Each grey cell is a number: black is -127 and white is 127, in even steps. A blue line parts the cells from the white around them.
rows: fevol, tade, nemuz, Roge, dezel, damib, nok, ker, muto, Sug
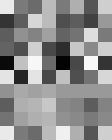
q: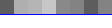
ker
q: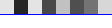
damib
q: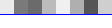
Sug
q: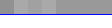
nok
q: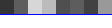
tade

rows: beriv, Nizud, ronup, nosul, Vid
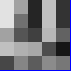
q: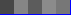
Vid
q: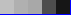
nosul
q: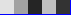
beriv

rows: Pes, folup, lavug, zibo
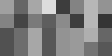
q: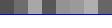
lavug
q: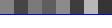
folup
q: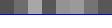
zibo

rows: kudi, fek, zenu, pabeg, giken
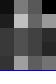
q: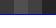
pabeg
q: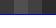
zenu

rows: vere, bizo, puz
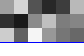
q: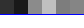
bizo
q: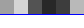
vere
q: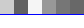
puz

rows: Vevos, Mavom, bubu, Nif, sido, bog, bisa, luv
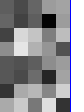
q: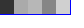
bisa
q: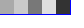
luv
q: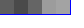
Vevos
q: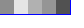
Nif
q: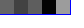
Mavom

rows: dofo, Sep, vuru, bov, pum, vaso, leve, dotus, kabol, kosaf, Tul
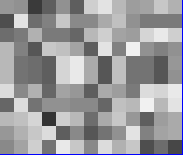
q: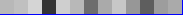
kabol

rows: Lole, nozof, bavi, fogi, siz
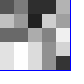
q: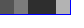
Lole
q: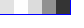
siz
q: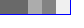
bavi
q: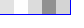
fogi

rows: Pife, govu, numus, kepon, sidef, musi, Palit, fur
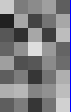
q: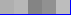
Palit
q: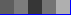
musi
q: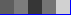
fur

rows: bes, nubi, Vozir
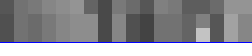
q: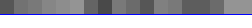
bes
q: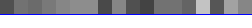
Vozir
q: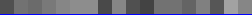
nubi

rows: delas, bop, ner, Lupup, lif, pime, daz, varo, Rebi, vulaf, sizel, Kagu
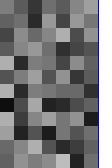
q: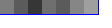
delas
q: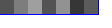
pime
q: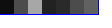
varo
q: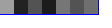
vulaf
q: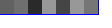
bop

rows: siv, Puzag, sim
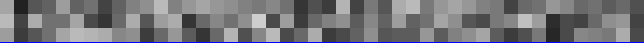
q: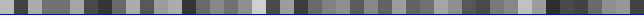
Puzag
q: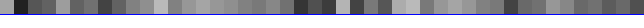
siv

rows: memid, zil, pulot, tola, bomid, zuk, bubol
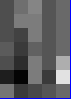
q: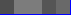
zil
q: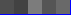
pulot

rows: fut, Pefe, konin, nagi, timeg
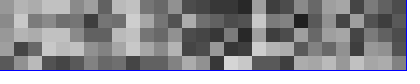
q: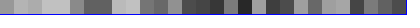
konin
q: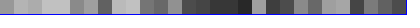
fut
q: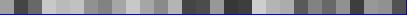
nagi

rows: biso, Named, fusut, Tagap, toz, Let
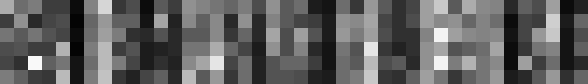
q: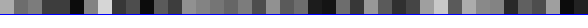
biso
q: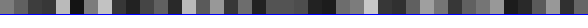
Let
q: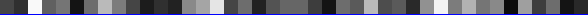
toz

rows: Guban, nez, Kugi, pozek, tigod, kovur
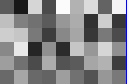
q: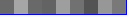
kovur
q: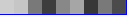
Kugi

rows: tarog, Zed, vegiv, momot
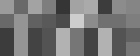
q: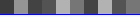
momot
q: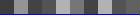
vegiv

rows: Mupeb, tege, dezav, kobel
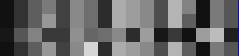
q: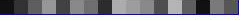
tege
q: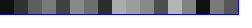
Mupeb
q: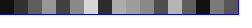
kobel
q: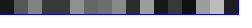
dezav

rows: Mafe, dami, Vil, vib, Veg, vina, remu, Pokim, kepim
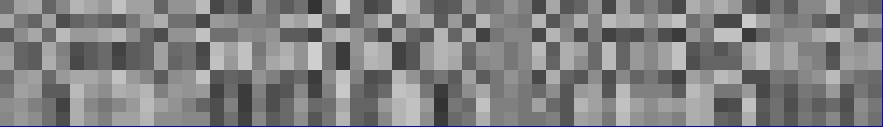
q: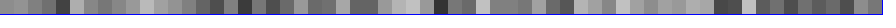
Pokim
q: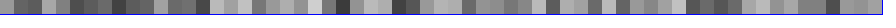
vib
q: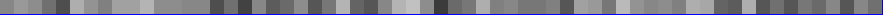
kepim
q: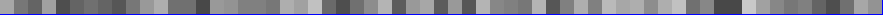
dami
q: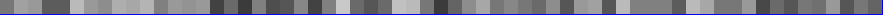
remu
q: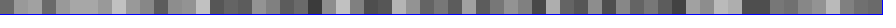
vina

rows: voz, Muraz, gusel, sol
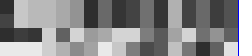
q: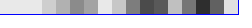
sol
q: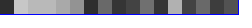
voz

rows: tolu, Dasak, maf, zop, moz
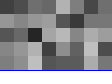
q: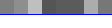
moz
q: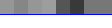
Dasak
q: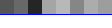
maf

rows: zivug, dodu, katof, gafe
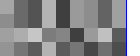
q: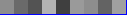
dodu
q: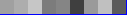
katof

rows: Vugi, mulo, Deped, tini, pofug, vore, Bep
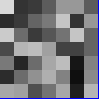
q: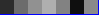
vore
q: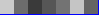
Deped
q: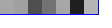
Bep

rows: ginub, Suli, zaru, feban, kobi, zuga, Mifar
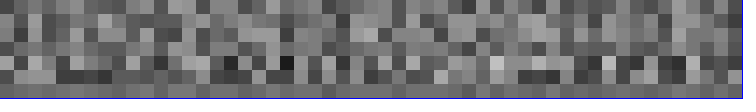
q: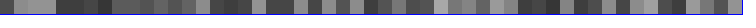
zuga
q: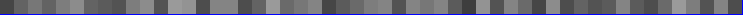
ginub
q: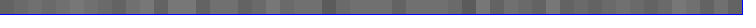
Mifar
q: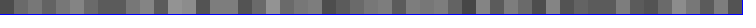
feban

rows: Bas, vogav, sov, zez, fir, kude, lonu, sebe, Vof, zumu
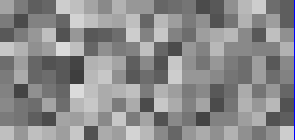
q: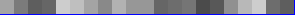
Bas
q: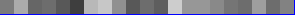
kude
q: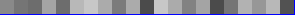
sebe
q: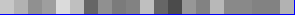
zez

